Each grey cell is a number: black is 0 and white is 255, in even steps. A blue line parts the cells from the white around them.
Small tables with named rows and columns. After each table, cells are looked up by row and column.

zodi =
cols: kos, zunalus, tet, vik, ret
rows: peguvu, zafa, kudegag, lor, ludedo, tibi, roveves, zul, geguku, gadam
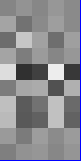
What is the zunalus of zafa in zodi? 114
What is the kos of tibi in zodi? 124
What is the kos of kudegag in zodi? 108
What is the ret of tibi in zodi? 176
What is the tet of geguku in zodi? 157
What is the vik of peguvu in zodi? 151
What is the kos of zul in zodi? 186
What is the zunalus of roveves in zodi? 91
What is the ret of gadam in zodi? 149
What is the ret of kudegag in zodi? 159
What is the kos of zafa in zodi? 164
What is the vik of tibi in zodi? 81
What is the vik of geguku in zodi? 139
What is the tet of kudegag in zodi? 161
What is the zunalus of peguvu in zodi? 147
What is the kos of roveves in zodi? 191
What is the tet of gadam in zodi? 150
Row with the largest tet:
tibi

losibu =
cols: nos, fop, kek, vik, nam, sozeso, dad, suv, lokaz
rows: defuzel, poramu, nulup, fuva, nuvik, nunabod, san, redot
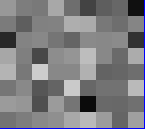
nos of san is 155
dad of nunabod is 114
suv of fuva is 106
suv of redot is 101
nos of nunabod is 118
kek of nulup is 136
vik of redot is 143
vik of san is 155
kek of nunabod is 86
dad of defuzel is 94
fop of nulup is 131
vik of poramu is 130
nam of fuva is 149
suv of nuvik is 102
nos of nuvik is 180
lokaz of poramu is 133
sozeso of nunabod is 103
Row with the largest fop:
san

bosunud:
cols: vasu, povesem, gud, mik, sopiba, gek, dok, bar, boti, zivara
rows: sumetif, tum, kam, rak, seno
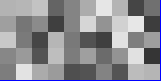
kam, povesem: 122
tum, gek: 214
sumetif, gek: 172
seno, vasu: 125
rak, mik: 190
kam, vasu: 200
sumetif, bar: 180
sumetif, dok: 230
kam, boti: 126
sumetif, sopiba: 132
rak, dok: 107
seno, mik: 155
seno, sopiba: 79
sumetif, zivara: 112

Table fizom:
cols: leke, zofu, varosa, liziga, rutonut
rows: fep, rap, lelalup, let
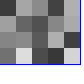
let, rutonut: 212
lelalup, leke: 133
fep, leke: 60
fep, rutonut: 176
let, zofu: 221
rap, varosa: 81
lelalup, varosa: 90
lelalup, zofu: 138
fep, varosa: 139
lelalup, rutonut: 64
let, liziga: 56
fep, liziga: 66
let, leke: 113
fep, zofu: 166
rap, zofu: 101
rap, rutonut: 170
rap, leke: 160
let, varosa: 76
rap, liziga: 135

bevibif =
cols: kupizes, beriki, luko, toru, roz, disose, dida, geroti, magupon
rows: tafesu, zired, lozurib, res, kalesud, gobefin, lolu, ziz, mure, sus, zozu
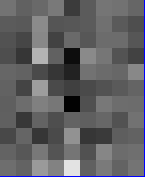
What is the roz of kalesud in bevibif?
34
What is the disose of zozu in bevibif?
96
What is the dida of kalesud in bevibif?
107
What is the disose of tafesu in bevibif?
91
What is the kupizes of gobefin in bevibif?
98
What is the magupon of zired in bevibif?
78
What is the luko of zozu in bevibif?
154
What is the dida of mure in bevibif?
58
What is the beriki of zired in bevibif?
89
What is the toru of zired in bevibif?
85
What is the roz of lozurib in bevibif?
106
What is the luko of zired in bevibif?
139
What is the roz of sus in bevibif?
117
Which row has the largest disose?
res

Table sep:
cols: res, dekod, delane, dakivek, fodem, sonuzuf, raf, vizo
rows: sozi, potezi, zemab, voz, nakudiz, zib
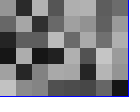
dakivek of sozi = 85
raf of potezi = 96
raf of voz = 197
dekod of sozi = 42
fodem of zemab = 106
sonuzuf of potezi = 146
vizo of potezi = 154
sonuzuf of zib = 71
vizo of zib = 21
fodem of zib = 76
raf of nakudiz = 181
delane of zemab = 94
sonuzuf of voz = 82

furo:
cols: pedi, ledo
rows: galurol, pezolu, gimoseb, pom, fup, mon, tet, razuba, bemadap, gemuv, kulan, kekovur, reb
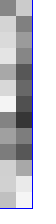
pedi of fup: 168
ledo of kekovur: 234
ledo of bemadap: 125
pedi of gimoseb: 218
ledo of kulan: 168
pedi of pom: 228
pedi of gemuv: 124
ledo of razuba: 54
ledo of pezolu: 128
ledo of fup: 87

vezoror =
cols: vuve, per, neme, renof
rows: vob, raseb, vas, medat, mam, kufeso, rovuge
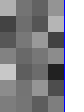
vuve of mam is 200
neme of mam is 108
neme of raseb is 85
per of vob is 116
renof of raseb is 181
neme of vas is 153
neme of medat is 119
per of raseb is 110
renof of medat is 140
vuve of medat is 130
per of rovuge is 117
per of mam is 94
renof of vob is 148
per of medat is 105
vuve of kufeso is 140

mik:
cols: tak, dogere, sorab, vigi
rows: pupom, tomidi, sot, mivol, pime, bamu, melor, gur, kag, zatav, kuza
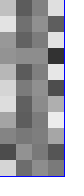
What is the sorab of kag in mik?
126
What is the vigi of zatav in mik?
85
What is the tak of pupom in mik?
192
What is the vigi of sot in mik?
226
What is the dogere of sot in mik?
98
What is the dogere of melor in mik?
96
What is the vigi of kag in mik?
166
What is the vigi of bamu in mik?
77
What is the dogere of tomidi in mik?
112
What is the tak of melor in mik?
221
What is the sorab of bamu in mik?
144
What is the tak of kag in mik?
132
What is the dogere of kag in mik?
120
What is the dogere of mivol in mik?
141
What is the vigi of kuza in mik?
122
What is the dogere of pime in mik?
91
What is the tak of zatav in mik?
76
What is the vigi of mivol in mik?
50
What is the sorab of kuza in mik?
141
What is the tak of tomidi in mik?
227

